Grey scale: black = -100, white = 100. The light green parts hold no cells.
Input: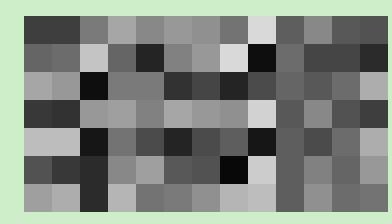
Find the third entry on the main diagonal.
-89
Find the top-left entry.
-51
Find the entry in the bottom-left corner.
25
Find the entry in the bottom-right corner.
-10
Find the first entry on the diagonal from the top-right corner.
-36
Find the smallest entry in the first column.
-56
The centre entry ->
19
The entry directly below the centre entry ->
-41
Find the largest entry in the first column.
48
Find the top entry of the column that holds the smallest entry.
-10
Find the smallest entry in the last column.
-66
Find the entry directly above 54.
-4
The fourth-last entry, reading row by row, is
-26
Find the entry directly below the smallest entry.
42
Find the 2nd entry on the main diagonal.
-15
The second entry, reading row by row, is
-51
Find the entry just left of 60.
-94
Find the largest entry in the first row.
70
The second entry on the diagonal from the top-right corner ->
-46
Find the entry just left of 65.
13
